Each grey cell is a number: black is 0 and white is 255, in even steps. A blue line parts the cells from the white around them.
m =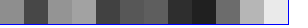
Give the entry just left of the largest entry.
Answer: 182
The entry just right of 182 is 234

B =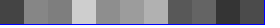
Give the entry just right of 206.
142
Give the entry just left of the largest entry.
126
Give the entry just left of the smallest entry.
100

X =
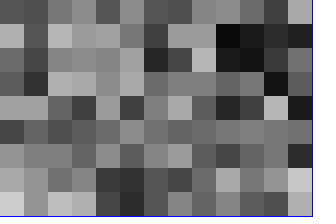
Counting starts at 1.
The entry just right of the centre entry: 168
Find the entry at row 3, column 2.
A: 70
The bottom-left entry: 204
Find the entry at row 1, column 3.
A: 119
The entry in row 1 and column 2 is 78
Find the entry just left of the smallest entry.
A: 155
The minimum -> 10
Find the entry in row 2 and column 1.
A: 176
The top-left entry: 85
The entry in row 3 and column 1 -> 107
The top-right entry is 168
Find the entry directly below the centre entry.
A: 113
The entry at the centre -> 126
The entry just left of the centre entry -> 63
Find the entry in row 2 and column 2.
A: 85
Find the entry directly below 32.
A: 113
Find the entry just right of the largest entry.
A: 148
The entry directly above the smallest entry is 140
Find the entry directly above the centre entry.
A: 107
